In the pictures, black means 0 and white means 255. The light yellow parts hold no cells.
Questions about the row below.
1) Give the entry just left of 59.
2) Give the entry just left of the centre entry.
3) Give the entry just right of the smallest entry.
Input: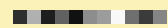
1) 111
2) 17
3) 141

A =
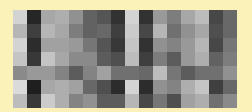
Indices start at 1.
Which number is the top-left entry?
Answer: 211
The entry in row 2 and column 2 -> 63
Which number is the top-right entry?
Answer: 104
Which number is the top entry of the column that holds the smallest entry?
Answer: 38
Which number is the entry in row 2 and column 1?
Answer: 182
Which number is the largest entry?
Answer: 218
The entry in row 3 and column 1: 211
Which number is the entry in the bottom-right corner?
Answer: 138
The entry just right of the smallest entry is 167
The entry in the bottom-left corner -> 188
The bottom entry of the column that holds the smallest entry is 56
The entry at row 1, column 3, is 167
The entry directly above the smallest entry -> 153
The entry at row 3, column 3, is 161

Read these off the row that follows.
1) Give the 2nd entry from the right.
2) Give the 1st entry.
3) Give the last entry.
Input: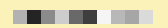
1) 166
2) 178
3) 218

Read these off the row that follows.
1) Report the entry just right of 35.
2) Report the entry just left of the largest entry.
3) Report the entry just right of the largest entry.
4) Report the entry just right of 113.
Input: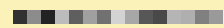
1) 188
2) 113
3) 167
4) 211

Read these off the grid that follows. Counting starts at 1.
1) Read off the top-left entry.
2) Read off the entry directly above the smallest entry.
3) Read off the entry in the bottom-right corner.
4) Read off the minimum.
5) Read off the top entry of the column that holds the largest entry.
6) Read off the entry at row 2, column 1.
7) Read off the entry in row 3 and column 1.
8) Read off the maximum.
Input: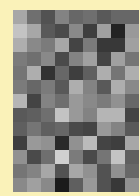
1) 167
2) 82
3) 145
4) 27
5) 131
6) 195
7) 174
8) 208

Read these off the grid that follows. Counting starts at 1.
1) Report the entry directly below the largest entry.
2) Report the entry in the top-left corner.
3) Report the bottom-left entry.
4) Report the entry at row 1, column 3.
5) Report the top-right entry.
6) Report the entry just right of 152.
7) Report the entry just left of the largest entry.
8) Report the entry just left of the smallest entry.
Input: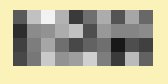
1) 146
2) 90
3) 72
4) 242
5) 104
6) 133
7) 193
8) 111

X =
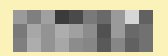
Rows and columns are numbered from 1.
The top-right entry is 97
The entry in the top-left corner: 154
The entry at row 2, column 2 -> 167
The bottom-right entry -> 113
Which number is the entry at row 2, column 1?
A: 121
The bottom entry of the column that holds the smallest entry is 167
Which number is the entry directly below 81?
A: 89
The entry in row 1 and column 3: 160
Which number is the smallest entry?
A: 59

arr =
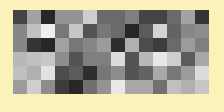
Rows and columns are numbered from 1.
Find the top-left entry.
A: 68
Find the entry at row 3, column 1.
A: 135
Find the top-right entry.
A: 52
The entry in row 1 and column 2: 162
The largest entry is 238
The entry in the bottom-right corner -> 198
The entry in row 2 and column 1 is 135
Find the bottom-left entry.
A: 155
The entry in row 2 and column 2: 192
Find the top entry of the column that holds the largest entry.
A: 39
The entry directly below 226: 141

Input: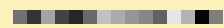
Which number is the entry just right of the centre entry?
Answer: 150
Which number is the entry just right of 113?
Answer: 52
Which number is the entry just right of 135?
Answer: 97

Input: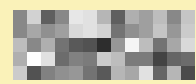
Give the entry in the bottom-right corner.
75
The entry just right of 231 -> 225
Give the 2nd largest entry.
245
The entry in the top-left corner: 136
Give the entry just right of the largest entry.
225
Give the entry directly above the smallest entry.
210
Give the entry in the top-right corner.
197
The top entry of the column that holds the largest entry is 210
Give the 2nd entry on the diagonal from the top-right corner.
151
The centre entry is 45
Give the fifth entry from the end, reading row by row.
167
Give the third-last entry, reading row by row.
101
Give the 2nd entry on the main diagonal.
167
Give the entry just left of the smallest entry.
82
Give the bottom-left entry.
203
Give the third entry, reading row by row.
95
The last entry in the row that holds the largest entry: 108
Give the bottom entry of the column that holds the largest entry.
82

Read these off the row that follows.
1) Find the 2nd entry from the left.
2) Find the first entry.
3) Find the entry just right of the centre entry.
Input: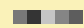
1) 52
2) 120
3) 133

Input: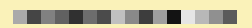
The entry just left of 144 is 184
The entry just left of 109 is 48
